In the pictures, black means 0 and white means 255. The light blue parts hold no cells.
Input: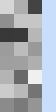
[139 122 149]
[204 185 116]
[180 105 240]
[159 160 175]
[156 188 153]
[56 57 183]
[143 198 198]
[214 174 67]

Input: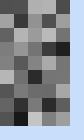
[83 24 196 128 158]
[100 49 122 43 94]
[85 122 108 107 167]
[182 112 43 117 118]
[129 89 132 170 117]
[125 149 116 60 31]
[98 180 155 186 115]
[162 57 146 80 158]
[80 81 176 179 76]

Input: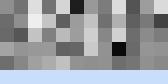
[110 135 160 172 192 146 143 145 110 117 144 137]
[164 148 152 153 98 102 201 146 10 106 149 146]
[105 86 195 128 186 157 207 135 209 109 139 124]
[108 143 238 196 95 156 194 112 176 96 121 66]
[143 115 222 114 213 30 153 124 220 84 157 218]

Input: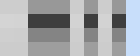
[204 204 158 158 158 204 158 204 158]
[207 206 132 132 132 206 132 206 132]
[212 211 62 62 62 211 62 211 62]
[205 205 152 152 152 205 152 205 152]

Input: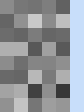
[145 195 118 158 150]
[163 173 65 143 55]
[105 102 184 122 175]
[140 111 133 132 143]
[175 175 88 160 89]
[108 101 124 102 106]
[101 145 201 139 190]
[139 119 115 126 97]

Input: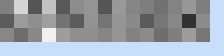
[135 109 136 240 157 143 143 134 149 130 139 110 127 157 118]
[92 156 143 159 114 92 147 116 149 138 91 118 136 50 140]
[128 213 85 194 88 141 148 85 153 133 126 113 131 151 126]
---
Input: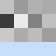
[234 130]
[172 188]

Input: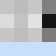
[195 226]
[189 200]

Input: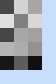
[128 216]
[167 161]

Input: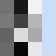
[66 181]
[219 169]

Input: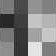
[62 196]
[55 162]

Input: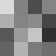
[132 139]
[155 197]

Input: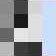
[27 223]
[228 222]

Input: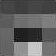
[111 116]
[32 39]
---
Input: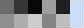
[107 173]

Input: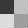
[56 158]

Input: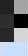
[34 1]

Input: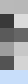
[185 219]

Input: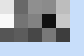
[228 116 71]

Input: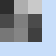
[45 127 63]

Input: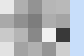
[232 144 136 149]

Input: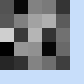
[83 128 181 7 62]

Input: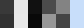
[57 232]
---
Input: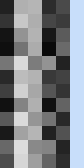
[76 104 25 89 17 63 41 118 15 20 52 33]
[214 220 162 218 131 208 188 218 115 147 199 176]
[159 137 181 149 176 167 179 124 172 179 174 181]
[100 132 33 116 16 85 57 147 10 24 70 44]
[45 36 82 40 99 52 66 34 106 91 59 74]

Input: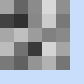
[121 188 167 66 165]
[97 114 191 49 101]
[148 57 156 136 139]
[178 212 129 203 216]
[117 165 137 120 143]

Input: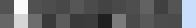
[102 83]
[214 251]
[109 81]
[58 77]
[91 72]
[58 86]
[60 75]
[31 67]
[123 73]
[74 78]
[88 98]
[76 64]
[75 84]

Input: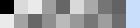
[234 0]
[163 218]
[103 234]
[143 158]
[186 102]
[153 217]
[119 169]
[158 117]
[109 98]

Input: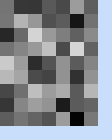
[93 54 71 184 202 115 39 118 116]
[116 134 112 165 156 133 105 180 55]
[100 158 190 75 44 153 212 151 54]
[83 147 156 68 84 192 153 80 89]
[156 27 171 146 146 74 126 92 73]
[4 91 90 49 91 213 96 21 156]
[120 100 182 146 132 98 138 114 94]

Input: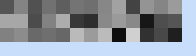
[129 167 85]
[140 167 132]
[105 76 81]
[111 130 113]
[103 172 94]
[186 56 116]
[155 46 111]
[187 137 135]
[14 154 162]
[208 137 67]
[49 23 148]
[72 78 133]
[31 85 155]

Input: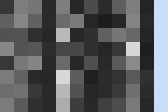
[123 109 123 55 135 82 96 55]
[90 113 98 120 83 83 134 125]
[48 56 41 133 86 47 97 117]
[41 41 39 41 45 39 42 41]
[172 183 215 106 70 185 107 126]
[61 82 92 39 71 39 122 39]
[40 38 32 79 47 47 38 75]
[64 42 44 41 38 96 29 43]
[77 57 51 90 56 118 39 94]
[122 112 90 138 216 103 132 126]
[39 44 49 34 30 37 40 36]
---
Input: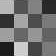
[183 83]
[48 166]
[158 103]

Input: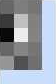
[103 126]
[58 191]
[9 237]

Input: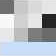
[111 200]
[248 208]
[232 188]

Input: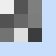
[238 84]
[82 104]
[115 222]

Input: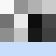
[248 147]
[114 234]
[142 197]

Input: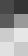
[72 52]
[91 153]
[204 230]
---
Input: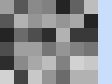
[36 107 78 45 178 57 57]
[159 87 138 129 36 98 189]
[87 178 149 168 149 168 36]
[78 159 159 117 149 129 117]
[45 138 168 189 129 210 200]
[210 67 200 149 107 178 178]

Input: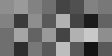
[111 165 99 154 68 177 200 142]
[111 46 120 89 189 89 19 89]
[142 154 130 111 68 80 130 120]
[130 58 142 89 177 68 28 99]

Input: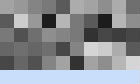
[71 102 81 132 163 50 163 142 182 213]
[102 111 102 111 71 132 213 204 172 90]
[121 81 111 142 132 121 50 71 61 71]
[163 152 132 121 90 172 163 142 172 111]
[90 204 152 28 182 121 90 28 182 142]

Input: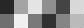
[111 240 121 49 133 186]
[39 164 228 143 68 216]

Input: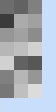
[209 98 87]
[109 98 128]
[150 161 140]
[128 182 150]
[59 171 161]
[182 191 209]
[119 191 220]

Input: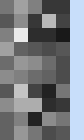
[98 128 34 140 118]
[128 234 45 45 25]
[87 140 55 185 67]
[87 196 67 34 118]
[161 98 87 76 87]
[140 128 108 98 76]
[98 151 118 76 87]
[118 161 128 55 55]
[108 151 140 108 76]
[140 173 173 45 55]
